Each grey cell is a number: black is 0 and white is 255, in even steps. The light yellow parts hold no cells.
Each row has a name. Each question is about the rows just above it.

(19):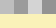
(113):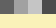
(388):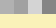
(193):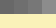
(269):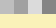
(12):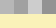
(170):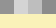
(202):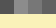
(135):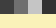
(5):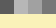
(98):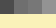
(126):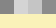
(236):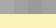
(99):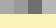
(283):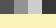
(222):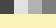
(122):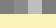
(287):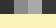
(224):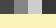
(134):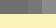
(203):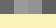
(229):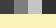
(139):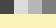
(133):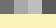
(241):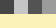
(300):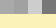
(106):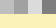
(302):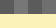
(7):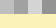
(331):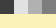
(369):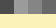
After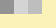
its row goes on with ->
[140]
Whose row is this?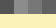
(202)

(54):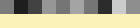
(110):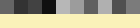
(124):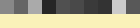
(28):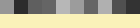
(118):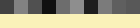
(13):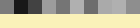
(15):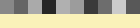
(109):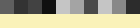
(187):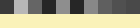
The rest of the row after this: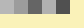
[51]
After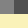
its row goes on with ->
[ 16 109 142  30 123  95  88]
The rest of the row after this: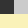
[88]
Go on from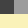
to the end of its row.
[117 176 109 170 176 142]
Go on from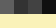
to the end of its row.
[197 164  73 197 136  44]

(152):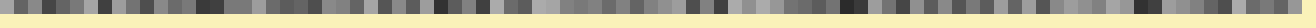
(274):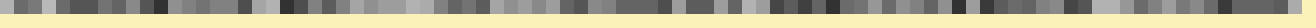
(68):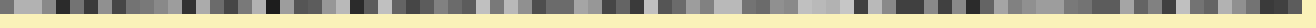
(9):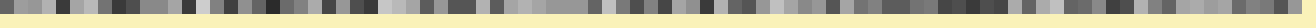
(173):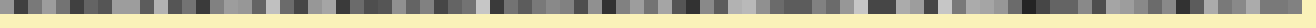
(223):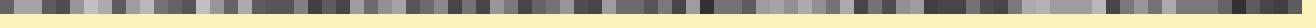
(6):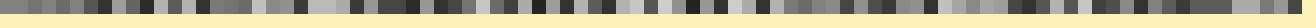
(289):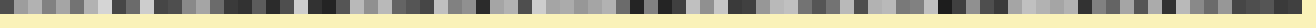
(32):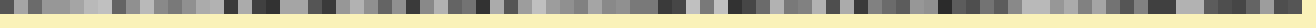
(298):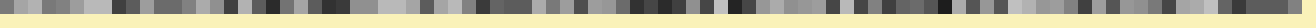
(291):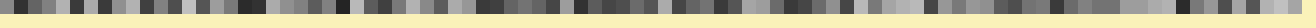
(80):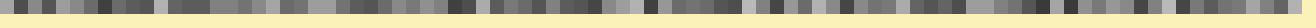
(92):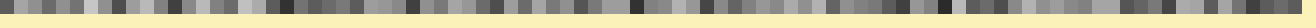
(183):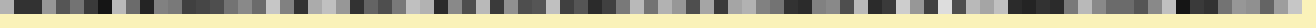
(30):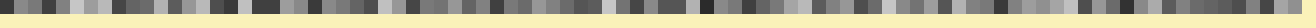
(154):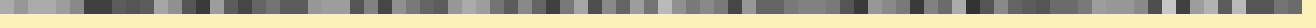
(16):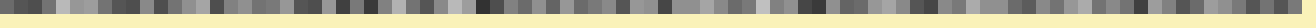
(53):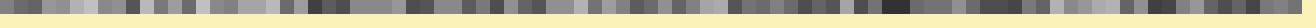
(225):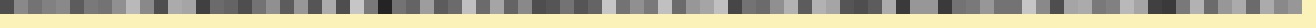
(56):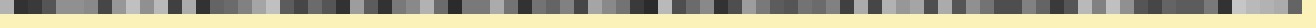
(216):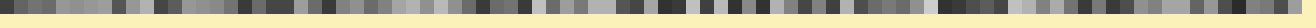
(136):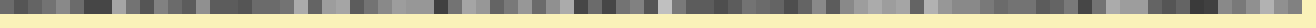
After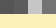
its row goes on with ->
[ 70 137  85  85 178  43 137 121  64 100 121 165 185  92 129 151  78 107
 198 137 115 157  85 178 129 121  58 129 157 144 165 192  78 151 107  50
 137 171  92 129 107 100  92  78 129  70 165 144]
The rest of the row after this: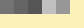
[100 171  92  85  85 129  64  92  70 157 107 144 165  85 107 137  70 115
  70 151 121  70 100 115 151  78  70 157 107 107  85 121  70 157  50 115
 115  92 157 165 144 171 144 115 171  70 115  78 144 157  64  70  70 115
  78  70 121 171 178 157 157 157 185  70 121 151 115 171 121 121 121 100
  50  92  70  64  92]
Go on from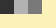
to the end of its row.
[107 129 137  70 144  78  58 137 144  50 192 165 137 165 157  70  50  85
 178  85 198  64  78 137  50 129  92  58  92  92  92 171 171 121 151  70]

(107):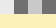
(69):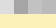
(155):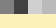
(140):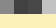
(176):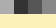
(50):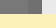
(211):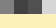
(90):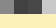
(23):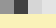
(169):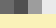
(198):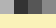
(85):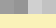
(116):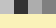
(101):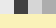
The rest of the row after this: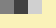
[186]
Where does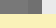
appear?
(50)
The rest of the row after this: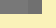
[234]
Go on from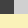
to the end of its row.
[186]
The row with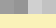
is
(85)

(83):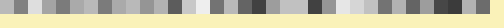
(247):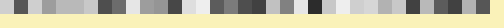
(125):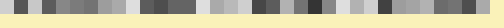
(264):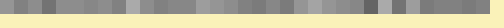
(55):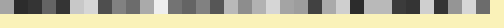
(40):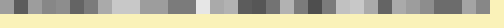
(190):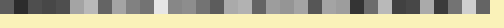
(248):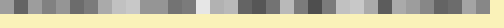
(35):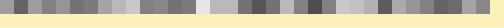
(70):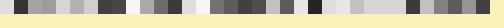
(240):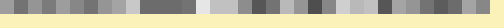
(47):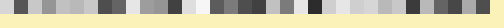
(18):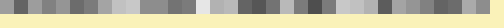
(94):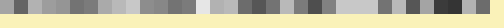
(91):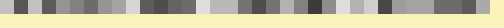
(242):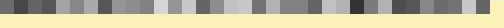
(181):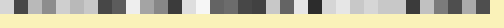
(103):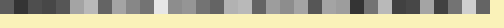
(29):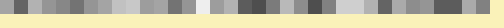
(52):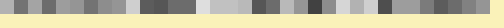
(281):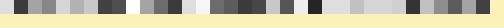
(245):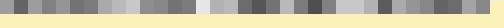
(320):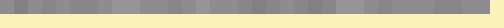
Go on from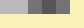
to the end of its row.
[185 129  78 129 200 193 178  92 170 149 129 100 108 164 135]
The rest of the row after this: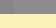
[135 135 141 141]
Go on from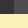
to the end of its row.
[ 71  86 164 185 100 164 135 115 230 141 149 115 100 178 185 100 157 141
 164  86 164 157  52 115 185  65  71 164  65 115 207 100]
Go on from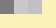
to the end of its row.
[178  92 164 149 129 100 108 170 141]
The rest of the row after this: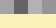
[135 115 149 164 193 200 157 164 115 149 238 157 178  92  78 123 185 141
  78 129 207 207 178 100 170 141 149  92  92 170 129]

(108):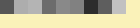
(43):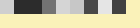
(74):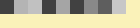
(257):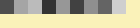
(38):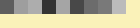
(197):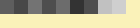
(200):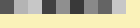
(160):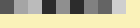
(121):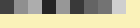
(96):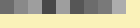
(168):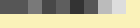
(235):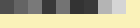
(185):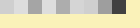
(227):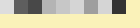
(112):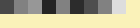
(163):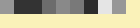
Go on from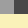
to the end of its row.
[158  86 108 121 173]
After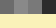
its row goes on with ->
[229 151]

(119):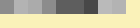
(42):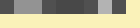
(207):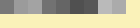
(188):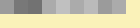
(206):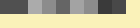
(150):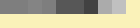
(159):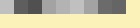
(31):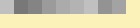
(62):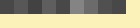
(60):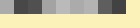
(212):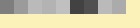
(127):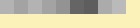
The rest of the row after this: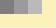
[179 192  66  80 186 171]
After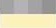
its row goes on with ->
[101  94 171 186]
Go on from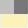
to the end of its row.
[132 155 171 179 192 147 163]
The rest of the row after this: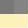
[155 171 179 192 147 163]
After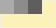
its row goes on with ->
[ 94  72 186 179]
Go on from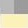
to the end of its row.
[171]
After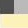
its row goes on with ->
[171]

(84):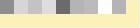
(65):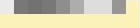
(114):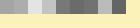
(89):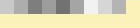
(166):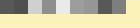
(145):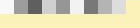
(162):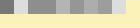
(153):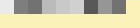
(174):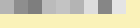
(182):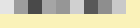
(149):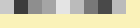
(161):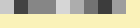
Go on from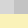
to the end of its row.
[221 107 180 187 254 180]
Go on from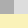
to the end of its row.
[221 150]
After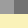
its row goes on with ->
[165 242 214 180]
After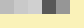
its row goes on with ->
[114]
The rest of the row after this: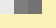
[187 201 208  88 150 114]
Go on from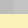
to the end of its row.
[180 221 134 228]

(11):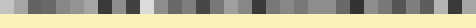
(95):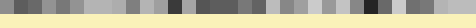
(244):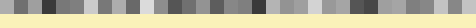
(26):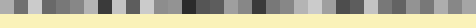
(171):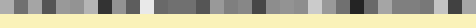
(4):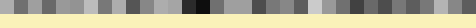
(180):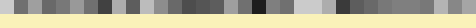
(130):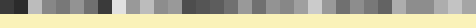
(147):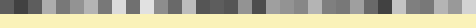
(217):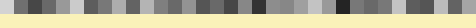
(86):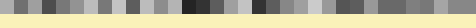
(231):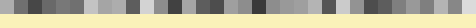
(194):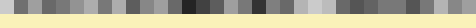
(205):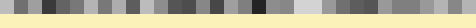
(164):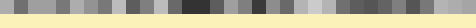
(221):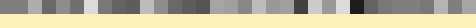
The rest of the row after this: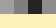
[135 211 211 153 112  93  85 153 127 127 153 180 135 180]
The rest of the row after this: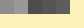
[112 153 112 147 135 159 203 153 112 141 120  99 173 141 141 173 195 165]
